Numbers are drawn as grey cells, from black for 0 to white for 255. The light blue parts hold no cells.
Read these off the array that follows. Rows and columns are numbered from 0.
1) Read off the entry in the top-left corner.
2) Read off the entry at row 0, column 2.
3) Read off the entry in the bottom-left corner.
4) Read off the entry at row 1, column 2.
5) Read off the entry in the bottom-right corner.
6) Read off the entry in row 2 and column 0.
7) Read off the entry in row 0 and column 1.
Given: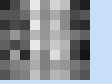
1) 30
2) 128
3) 85
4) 107
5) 85
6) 53
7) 73

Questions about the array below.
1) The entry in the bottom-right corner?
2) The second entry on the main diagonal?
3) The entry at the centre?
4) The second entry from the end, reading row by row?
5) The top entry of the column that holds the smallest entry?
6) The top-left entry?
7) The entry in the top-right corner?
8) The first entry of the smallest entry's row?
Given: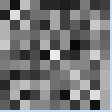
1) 167
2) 221
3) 233
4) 17
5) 39
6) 134
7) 62
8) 200

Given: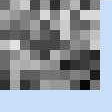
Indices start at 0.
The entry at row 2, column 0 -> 140
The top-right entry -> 128
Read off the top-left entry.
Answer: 106
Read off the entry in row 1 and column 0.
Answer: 172
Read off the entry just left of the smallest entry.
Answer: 82
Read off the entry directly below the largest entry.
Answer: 140
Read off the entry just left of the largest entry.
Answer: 192
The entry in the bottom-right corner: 116
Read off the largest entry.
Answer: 225
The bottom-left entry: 48
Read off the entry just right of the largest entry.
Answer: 106
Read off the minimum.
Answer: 8
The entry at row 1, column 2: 128
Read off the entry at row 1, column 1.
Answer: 151
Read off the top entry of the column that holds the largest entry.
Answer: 172
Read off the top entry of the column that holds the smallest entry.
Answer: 60
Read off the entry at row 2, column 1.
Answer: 106
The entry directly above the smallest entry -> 116
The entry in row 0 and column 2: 203
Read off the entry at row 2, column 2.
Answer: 128

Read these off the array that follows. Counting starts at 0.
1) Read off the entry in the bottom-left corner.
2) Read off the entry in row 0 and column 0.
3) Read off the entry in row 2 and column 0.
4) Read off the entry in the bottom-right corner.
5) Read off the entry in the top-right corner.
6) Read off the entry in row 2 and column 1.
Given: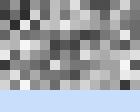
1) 211
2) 87
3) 161
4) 170
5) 131
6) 45

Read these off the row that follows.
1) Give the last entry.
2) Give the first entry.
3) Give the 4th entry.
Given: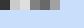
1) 161
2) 53
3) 129

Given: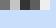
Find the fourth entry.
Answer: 94
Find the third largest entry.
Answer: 115
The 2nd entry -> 197
